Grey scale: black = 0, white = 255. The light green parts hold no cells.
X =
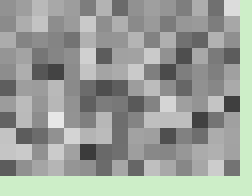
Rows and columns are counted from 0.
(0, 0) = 146
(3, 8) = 162
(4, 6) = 164
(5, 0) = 94
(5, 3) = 185
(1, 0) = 139
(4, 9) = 127
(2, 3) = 132
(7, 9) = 191
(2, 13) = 178
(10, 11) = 135
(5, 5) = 108
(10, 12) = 167
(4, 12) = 143
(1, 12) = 154
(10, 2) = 165
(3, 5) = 208
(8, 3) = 145
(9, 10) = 134
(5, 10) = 141
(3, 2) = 118
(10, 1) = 144
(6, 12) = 148
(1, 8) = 138
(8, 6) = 187
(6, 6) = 124
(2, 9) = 130
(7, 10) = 189
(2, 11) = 113
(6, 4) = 146
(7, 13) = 116
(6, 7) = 120
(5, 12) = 145
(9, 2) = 145
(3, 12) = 168
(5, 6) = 78
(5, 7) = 94
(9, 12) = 171

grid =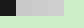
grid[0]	25
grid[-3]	201
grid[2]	204

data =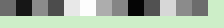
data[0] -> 107
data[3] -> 76
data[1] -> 22

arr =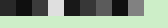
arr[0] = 40
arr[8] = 129
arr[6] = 91
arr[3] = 223

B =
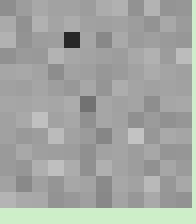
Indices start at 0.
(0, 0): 142
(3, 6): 160
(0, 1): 157
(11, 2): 160
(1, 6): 160
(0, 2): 168
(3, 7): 157
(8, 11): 165
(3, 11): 188
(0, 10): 148
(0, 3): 162
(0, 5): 157
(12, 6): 136
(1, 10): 168
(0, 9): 179
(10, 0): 154
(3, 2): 153
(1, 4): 172
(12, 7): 163
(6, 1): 165
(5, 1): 159
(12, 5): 159
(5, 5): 167
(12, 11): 146
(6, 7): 161
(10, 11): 155
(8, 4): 162
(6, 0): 166
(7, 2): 192
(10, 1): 150
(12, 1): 169
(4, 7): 155
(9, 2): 159

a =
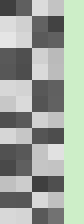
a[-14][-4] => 63
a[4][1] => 77
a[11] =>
[192, 204, 63, 79]
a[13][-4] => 216
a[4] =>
[87, 77, 218, 188]
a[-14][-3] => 95
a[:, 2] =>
[219, 98, 90, 208, 218, 88, 84, 209, 85, 196, 197, 63, 216, 89]
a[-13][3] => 66
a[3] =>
[89, 79, 208, 186]
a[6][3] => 97
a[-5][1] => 88
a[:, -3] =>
[95, 208, 214, 79, 77, 211, 218, 90, 198, 88, 95, 204, 86, 213]
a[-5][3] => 225
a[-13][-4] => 220

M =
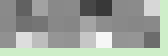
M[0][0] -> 138
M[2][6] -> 246
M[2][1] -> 221
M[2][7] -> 148
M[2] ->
[145, 221, 189, 149, 147, 198, 246, 148, 149, 108]
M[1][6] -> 141
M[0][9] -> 215

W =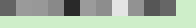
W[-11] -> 99
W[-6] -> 155
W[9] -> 86
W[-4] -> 228

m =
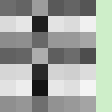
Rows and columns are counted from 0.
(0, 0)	109
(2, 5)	166
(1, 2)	30
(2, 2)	104
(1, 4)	219
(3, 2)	173
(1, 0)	218
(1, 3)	227
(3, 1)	101
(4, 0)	214
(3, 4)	108
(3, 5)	77
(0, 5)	85
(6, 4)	153

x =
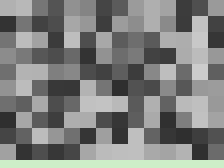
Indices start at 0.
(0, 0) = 177
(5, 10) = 138
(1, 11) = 59
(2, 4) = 190
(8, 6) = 159
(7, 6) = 76
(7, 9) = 170
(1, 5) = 151
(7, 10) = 48
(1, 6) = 61
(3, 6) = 146
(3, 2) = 87
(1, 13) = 66
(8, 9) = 99
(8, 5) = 53
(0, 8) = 155
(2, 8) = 110
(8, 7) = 51
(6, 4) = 104
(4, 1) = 179
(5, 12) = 153
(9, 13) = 107
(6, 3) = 77
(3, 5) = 51
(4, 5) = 76
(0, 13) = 154
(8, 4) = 112
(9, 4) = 70
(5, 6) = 117
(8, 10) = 54
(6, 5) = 193
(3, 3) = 77
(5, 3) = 56
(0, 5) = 132

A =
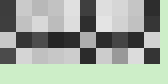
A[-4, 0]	61
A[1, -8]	216
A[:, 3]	[194, 188, 37, 199]
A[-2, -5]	174
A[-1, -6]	205
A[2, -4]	43
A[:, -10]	[61, 62, 200, 75]
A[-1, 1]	213
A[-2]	[200, 53, 76, 37, 44, 174, 43, 69, 42, 210]
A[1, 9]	54
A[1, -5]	46
